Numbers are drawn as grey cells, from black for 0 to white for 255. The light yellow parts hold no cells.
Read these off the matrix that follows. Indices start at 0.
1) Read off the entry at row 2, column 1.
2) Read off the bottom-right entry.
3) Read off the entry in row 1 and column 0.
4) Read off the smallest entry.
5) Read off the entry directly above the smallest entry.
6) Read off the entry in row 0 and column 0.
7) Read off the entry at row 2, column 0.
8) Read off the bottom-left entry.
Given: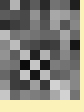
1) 61
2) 115
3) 92
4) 11
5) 188
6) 61
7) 41
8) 198

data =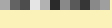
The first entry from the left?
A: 168
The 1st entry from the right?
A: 159
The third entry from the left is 77

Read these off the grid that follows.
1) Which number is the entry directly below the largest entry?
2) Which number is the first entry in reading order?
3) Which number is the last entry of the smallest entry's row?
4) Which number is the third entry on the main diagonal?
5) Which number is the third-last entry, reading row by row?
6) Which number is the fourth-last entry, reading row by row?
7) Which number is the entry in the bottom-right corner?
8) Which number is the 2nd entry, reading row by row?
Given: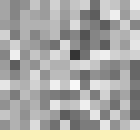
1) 124
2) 165
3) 209
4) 177
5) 145
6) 229
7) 219
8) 133

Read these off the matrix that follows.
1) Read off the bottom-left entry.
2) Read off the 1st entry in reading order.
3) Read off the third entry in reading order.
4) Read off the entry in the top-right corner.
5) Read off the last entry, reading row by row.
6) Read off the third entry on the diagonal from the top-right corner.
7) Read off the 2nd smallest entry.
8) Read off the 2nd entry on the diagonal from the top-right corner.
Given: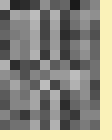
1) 91
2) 177
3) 44
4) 133
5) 102
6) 113
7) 35
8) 154
